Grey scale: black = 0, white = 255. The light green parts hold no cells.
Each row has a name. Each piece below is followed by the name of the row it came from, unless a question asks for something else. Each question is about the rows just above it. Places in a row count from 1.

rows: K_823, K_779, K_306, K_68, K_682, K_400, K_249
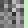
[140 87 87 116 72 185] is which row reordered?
K_823
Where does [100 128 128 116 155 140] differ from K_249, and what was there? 2, [140]
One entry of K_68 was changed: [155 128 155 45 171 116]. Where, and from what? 6, [100]

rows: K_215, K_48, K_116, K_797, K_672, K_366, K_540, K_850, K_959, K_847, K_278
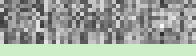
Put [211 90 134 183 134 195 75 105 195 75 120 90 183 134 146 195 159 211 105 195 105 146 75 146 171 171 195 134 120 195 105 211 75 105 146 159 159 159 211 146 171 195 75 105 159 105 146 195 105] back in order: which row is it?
K_116
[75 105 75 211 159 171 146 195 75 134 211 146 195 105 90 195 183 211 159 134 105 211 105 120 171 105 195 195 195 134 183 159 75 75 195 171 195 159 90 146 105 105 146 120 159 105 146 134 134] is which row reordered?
K_48
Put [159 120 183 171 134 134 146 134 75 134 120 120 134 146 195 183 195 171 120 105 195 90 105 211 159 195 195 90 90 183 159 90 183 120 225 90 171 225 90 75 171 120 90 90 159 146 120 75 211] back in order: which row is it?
K_278

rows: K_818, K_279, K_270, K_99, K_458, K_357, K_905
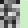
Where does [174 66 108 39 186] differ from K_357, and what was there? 2, [51]
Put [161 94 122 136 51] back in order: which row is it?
K_458
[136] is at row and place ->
K_458, 2
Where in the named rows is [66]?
K_905, 2
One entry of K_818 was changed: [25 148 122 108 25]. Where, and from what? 5, [39]

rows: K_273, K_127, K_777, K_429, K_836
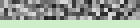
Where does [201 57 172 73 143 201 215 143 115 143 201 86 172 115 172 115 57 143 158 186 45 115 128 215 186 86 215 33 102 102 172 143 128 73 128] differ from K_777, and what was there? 12, [102]
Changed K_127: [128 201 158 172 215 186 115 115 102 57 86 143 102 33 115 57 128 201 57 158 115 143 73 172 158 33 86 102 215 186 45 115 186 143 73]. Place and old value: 17, [115]
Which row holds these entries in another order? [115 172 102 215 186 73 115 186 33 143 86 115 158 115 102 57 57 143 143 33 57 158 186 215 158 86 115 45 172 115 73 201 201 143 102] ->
K_836
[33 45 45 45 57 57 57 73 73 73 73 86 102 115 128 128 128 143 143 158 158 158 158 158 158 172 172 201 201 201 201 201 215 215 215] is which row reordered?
K_429
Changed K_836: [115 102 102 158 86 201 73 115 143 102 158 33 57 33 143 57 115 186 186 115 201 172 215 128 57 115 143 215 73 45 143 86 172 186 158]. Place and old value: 24, [115]
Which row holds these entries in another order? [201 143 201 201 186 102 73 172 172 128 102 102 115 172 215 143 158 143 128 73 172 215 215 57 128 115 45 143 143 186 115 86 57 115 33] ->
K_777

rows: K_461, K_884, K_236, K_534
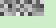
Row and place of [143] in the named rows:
K_236, 7
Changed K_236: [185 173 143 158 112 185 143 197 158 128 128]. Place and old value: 3, [128]
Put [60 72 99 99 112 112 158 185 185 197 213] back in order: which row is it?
K_884
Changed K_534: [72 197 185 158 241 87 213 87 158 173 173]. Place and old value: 8, [72]
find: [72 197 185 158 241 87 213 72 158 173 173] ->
K_534
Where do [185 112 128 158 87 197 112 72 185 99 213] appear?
K_461
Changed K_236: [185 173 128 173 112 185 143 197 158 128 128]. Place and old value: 4, [158]

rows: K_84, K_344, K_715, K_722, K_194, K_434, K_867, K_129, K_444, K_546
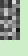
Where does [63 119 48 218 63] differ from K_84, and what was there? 5, [77]
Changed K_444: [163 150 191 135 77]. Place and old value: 4, [150]
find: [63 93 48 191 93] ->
K_194
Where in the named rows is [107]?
K_867, 5
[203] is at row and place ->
K_722, 2
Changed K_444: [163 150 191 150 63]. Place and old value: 5, [77]

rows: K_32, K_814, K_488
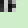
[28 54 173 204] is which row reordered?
K_32
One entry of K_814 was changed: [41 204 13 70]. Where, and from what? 4, [54]
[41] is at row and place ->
K_814, 1
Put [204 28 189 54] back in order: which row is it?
K_488

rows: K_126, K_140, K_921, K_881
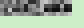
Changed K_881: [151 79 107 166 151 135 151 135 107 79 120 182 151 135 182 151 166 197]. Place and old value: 2, [95]
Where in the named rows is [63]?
K_921, 2
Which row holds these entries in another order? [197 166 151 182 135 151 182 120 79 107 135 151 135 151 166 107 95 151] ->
K_881

